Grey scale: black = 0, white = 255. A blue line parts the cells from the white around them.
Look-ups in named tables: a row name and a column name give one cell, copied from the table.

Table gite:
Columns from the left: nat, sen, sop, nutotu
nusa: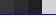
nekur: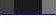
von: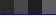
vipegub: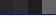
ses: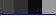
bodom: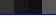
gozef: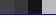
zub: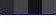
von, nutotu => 94
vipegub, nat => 40
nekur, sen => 27
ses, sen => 48
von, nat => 42
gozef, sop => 21
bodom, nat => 52
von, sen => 72
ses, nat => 67

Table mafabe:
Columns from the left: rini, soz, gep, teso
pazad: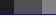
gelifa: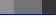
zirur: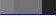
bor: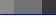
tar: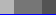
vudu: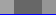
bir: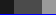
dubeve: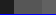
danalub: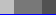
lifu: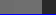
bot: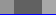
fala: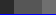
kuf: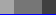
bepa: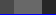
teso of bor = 56
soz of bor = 114
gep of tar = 118
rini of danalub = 193
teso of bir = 154
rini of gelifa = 145
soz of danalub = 120
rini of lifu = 109
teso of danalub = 82
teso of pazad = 131
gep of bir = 75
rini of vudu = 163
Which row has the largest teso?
bot

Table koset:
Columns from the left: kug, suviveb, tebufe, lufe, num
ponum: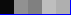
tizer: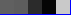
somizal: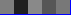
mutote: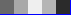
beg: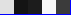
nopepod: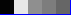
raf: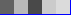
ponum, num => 175
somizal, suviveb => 31
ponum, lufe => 190
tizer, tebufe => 43
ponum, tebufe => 128
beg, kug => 225
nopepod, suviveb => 231
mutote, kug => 104
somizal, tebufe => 137
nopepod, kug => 3
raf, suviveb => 185
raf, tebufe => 73
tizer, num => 201
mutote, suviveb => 168
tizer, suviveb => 93
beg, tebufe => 28
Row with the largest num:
raf

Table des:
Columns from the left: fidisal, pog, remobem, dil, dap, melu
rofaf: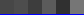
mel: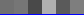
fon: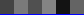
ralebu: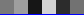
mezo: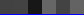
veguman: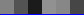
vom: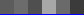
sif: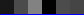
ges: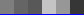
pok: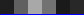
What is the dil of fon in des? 132
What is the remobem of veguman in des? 27
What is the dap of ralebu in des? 44
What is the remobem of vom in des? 79
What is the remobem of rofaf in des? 61
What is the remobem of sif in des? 130
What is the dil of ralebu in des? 211
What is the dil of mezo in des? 102
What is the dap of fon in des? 19
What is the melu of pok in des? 40
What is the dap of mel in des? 90
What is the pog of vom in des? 108
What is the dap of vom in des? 106
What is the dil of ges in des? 196
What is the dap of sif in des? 76
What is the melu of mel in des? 126
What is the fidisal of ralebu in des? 121
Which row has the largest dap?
ges

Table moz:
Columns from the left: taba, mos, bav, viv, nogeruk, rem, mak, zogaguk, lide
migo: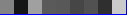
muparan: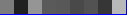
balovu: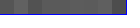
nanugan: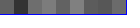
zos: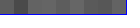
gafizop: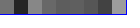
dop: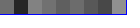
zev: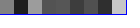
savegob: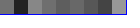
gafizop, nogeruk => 93
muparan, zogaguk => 54
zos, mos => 74
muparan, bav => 149
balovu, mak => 91
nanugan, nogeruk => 98
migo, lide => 202
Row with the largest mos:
balovu

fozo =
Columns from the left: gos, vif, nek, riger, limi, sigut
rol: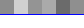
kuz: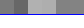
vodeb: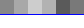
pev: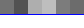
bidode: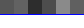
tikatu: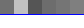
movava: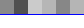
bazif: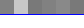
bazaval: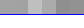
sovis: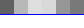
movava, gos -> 137
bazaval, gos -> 163
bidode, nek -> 45
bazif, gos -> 129
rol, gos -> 140
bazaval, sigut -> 146
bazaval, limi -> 143
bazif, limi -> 137
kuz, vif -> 103
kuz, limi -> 130
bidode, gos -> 86
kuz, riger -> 174
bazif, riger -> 129
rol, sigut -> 143
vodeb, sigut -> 121
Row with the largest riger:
sovis

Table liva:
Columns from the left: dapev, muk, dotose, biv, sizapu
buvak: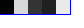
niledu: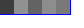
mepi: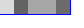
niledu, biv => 141
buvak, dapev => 3
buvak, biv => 32
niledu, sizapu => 121
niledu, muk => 145
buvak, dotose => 52
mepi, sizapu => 107
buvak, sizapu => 234
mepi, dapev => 219
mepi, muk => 99
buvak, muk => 216
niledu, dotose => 99
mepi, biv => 167
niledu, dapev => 61
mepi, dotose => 167

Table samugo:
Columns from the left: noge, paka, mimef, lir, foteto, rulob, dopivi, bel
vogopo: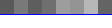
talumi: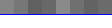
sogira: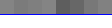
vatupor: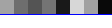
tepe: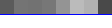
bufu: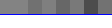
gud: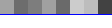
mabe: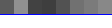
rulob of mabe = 113
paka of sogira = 123
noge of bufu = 131
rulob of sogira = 103
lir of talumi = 104
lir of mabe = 62
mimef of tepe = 114
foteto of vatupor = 25
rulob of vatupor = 215
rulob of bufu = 121
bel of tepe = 73

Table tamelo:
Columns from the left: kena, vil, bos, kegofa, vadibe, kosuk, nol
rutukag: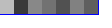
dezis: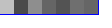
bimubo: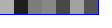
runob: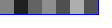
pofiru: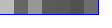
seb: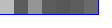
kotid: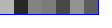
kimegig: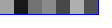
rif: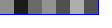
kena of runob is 131
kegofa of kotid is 123
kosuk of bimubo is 162
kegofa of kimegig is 138
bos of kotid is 131
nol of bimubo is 83
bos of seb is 149
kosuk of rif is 174
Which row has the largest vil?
pofiru

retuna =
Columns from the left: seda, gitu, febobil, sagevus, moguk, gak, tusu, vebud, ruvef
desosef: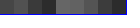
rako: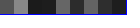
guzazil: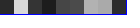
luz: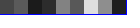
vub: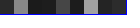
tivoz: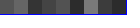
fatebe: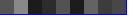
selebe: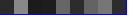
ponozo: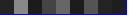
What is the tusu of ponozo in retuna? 84
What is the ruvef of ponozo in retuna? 30
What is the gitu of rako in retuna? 136
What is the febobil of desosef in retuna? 58
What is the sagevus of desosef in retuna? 44
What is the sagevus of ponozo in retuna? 68
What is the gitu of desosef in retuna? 81
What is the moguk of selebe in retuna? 102
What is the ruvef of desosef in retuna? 44
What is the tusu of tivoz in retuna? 121
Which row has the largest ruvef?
fatebe

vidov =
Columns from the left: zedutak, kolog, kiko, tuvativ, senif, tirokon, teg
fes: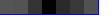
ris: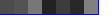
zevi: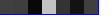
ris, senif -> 60
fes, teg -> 81
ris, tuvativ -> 34
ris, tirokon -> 40
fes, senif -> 42
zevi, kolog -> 62
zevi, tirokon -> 18
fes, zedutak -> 85
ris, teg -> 128

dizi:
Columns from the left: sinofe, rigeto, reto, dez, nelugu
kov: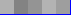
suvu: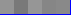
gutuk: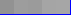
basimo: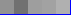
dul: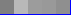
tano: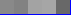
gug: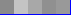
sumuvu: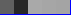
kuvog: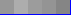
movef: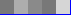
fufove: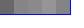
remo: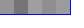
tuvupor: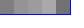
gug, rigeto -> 196
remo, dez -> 143
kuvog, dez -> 148
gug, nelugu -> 153
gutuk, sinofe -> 146
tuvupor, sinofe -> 127
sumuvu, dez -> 166

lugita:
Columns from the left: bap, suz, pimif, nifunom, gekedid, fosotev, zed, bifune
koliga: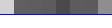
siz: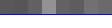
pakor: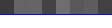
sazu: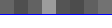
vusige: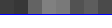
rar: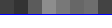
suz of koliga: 95
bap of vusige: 61
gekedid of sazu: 84
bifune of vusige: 74
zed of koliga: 91
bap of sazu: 101
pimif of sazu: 98
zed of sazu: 96
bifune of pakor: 65
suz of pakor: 100
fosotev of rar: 103
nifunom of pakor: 67
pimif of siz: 97
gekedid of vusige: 121
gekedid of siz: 98
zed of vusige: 93
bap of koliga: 210
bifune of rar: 67

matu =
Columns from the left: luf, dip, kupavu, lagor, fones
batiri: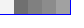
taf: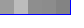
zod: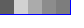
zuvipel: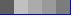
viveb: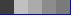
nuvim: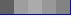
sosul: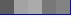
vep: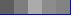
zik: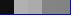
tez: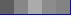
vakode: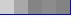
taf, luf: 156
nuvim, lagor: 152
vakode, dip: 168
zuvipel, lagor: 154
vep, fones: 131
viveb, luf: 61
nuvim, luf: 96
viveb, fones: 122
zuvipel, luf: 94
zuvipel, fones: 124
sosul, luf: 92
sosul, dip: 163
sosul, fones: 131

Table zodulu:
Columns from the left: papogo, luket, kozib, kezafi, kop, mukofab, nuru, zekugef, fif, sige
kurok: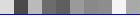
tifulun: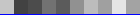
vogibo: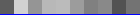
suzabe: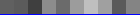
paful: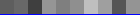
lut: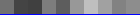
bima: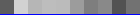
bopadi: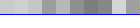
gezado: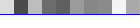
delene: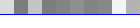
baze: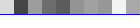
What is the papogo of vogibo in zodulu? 93
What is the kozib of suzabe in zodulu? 63
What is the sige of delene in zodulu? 179
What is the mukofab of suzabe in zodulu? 156
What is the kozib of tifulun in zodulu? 76
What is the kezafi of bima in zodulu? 189

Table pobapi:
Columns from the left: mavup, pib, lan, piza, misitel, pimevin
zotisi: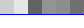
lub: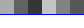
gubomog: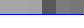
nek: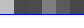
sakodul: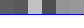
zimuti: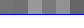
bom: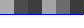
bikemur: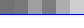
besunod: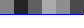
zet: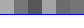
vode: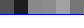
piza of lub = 196
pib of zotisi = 230
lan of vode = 138
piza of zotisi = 147
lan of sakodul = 193
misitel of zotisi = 141
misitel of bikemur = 173
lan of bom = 61
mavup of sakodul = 94
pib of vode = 28
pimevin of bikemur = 206
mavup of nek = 191

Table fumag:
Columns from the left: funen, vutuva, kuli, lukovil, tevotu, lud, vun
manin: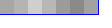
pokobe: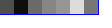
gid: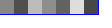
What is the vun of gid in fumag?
71
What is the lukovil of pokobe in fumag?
134
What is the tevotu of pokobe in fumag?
150
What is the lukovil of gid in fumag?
142
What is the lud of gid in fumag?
221
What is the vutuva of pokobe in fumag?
14
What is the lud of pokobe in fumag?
220
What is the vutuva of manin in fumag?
180
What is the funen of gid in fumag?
135
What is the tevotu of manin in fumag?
155
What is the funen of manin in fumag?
167
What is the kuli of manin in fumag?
207
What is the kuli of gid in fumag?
188
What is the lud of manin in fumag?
138
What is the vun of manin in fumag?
162
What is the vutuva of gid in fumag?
79

